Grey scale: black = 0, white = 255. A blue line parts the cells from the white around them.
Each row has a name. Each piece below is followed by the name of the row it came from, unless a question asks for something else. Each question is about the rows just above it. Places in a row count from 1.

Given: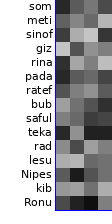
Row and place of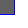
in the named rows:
meti, 1
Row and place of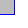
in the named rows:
rina, 4
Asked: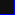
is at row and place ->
Ronu, 3
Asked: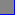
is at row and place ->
meti, 2
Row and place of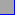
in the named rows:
rina, 2
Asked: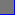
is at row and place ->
som, 3

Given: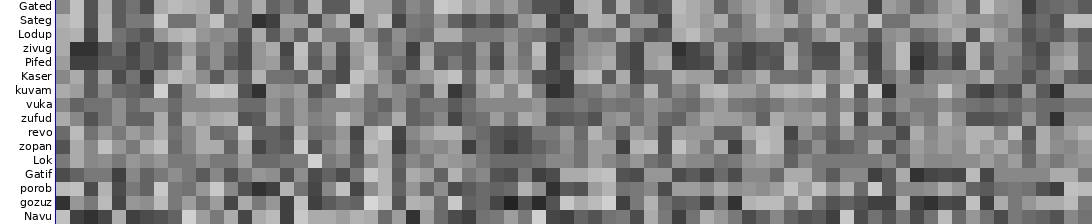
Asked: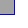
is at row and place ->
zufud, 47
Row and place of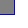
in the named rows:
zufud, 19
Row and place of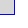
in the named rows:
gozuz, 23
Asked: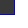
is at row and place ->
kuvam, 29

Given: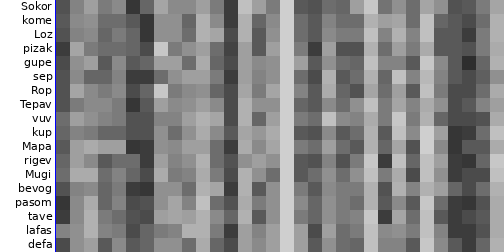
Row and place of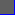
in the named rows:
sep, 31
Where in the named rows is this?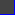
pizak, 13
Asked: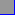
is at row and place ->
kup, 15
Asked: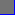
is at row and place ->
Sokor, 24
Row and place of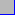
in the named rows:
sep, 27

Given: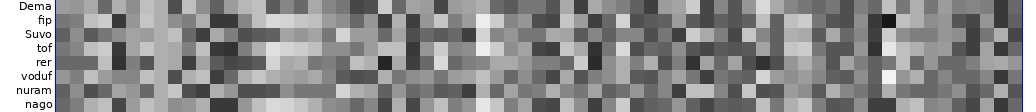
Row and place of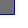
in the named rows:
nuram, 41
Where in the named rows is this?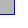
Dema, 14

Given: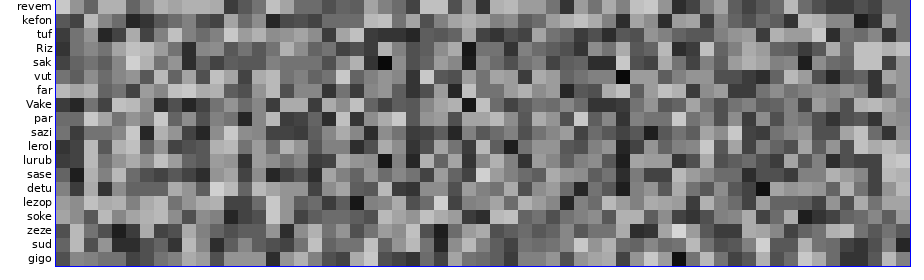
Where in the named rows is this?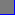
sase, 42
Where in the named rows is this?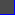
kefon, 17

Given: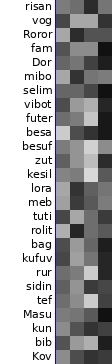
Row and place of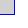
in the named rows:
besuf, 3
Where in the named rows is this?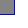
kesil, 1

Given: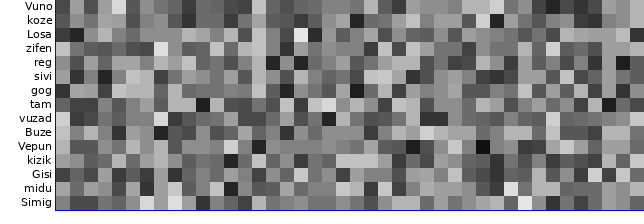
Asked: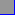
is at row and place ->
Losa, 20
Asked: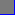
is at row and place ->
gog, 14
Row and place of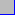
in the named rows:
Losa, 41
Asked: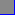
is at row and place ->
midu, 14
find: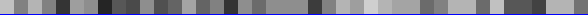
Buze
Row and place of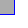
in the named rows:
midu, 27
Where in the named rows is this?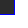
Losa, 19

